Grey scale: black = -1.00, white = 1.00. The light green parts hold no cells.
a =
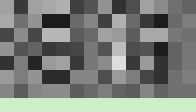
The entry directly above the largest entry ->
0.48
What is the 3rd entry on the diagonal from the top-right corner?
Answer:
0.32
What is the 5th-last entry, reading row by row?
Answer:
-0.28
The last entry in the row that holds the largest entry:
-0.07
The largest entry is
0.74
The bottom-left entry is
0.04
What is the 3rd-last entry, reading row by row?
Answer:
-0.22
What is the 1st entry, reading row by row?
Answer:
0.26
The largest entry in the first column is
0.32
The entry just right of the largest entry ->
-0.55
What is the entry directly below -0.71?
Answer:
0.15
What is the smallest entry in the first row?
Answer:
-0.61
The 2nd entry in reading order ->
-0.55
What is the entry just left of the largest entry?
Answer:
0.09
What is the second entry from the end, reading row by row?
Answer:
-0.12
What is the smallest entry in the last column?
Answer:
-0.22
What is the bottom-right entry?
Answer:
-0.12
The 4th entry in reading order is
0.32
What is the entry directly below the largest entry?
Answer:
0.21
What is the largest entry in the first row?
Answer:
0.38
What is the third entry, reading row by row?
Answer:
0.26

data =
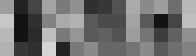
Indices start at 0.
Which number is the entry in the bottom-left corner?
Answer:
0.39
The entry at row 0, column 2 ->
-0.46
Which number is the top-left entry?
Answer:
0.23
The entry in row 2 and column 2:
-0.67
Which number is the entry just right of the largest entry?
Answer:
-0.73
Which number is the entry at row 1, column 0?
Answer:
0.56
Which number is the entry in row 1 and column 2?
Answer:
-0.62
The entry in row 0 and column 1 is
-0.73
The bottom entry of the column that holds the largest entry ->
0.67
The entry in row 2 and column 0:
0.44
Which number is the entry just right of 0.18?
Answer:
-0.30

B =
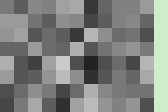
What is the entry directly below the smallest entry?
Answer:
-0.62
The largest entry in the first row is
0.32
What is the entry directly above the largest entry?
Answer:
-0.21
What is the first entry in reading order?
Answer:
-0.05
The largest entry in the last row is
0.47
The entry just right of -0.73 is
-0.39
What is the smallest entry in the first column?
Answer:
-0.45
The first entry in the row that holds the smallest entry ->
0.37
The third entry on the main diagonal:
-0.33
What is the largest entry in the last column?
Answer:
0.42
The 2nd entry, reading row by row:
-0.27
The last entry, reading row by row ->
-0.39
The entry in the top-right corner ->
0.21
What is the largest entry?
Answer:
0.59
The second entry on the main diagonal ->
0.21
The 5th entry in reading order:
0.26
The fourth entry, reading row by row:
0.01
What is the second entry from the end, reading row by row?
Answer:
0.16
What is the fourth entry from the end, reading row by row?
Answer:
0.16
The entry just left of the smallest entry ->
-0.39
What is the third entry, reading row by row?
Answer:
0.06

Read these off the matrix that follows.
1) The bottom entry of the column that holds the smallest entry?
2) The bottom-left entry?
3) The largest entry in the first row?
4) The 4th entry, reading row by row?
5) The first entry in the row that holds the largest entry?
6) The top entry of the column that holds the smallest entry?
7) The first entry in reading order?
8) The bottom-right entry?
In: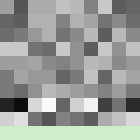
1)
0.74
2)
0.63
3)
0.57
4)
0.34
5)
-0.73
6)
-0.33
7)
0.24
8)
0.69
